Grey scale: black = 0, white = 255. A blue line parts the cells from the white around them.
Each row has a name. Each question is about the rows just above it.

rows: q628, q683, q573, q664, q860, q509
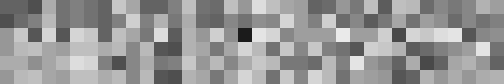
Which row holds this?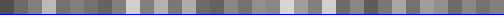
q683
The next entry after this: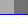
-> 128
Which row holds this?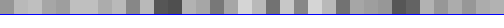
q509
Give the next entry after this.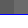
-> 128

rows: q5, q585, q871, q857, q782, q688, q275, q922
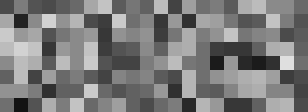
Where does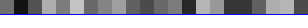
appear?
q922
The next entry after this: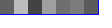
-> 174
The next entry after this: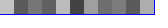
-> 188
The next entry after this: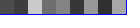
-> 159
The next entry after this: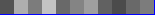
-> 40
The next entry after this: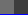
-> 55
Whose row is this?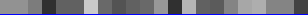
q275

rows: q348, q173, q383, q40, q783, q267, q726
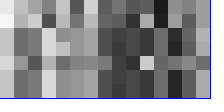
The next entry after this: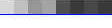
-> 109
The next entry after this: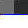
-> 101

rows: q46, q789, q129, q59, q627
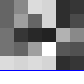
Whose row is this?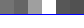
q59
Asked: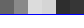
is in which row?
q46

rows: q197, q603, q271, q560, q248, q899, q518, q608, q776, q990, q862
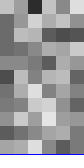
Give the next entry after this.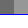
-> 210
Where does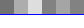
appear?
q518
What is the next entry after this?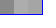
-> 202
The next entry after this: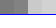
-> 145

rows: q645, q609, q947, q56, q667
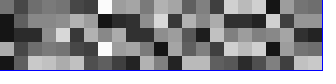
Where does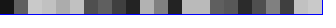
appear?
q667
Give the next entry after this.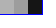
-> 43
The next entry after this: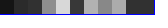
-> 35

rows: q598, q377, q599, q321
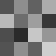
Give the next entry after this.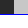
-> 150
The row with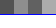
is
q598

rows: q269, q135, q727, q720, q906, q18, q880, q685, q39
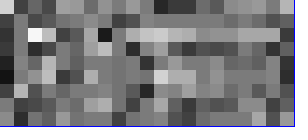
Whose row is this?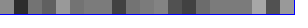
q39
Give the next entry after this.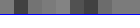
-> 123
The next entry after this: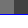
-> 123

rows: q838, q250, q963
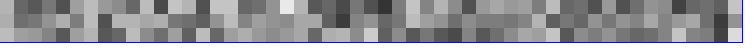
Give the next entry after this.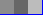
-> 74
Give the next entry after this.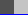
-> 196
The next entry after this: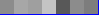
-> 147
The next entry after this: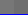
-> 96

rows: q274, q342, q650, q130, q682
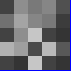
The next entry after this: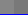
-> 60
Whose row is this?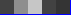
q650
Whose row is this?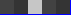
q682
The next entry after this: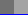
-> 134

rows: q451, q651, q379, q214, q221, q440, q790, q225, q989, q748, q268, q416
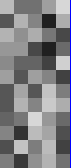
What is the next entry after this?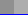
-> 119
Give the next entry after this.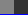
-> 187

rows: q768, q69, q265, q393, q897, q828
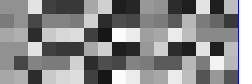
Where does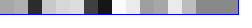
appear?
q265
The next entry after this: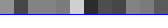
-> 183
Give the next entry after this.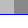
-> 137
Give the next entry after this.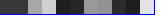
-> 30
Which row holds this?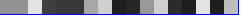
q393

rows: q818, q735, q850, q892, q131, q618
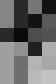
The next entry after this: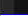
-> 90
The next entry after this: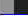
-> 173
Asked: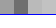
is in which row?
q618
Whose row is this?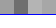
q131
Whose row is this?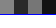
q818
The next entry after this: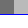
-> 194

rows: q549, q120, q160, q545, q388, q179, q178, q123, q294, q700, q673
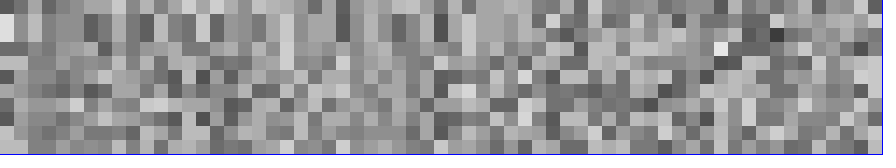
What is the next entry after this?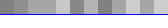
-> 173
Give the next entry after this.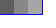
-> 114

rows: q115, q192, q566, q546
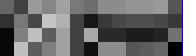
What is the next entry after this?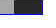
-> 29
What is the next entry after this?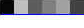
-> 16
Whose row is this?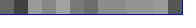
q115
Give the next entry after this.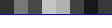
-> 72
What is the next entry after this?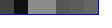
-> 0
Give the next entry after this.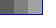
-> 65

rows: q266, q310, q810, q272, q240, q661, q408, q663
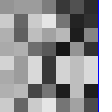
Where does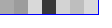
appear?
q661
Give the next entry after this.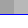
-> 29
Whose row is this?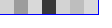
q240

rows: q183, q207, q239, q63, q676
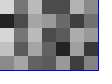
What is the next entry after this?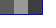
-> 131
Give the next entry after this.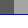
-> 98
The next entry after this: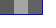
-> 35
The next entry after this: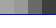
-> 112
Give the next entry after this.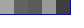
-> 131
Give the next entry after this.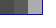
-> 153

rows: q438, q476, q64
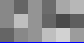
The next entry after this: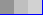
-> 156
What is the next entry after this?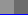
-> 168
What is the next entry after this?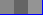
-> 108
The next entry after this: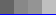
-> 210
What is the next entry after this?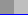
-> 210

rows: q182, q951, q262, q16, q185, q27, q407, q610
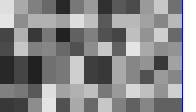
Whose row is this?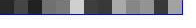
q185
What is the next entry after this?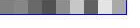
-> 141
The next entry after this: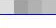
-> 120

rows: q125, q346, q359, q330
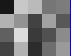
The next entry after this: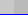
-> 118
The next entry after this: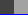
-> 88

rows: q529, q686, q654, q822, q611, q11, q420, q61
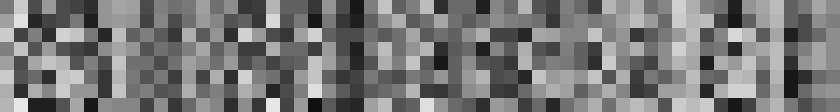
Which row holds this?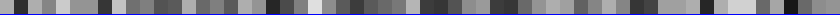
q420
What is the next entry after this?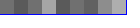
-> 67
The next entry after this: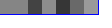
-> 133

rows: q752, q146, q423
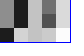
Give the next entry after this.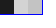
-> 203
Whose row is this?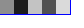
q146
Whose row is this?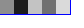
q752
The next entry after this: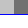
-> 218

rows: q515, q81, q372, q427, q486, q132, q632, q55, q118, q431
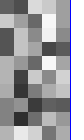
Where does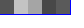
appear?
q427
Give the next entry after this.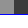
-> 96
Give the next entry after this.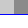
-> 210

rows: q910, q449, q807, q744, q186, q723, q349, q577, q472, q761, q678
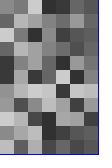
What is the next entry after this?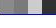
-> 57
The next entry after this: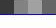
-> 49
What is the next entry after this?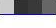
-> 86
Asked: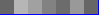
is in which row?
q449
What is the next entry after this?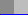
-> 161

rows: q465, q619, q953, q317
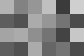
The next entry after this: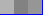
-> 192
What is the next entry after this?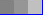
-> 59
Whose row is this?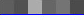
q317
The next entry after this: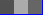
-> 116
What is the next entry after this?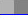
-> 150
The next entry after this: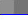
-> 67
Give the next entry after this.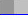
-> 59

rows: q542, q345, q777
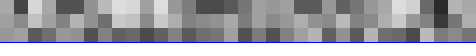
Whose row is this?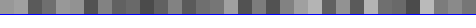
q777
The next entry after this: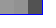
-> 130
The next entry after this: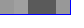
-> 97
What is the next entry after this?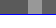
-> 118
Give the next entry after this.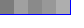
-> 146
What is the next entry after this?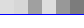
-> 75
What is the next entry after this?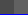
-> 130

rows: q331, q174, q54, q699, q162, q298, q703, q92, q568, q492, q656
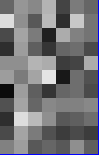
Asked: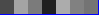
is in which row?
q54
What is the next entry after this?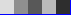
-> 200
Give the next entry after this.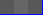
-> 143
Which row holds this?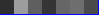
q699
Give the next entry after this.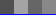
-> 129
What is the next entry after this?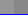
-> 180

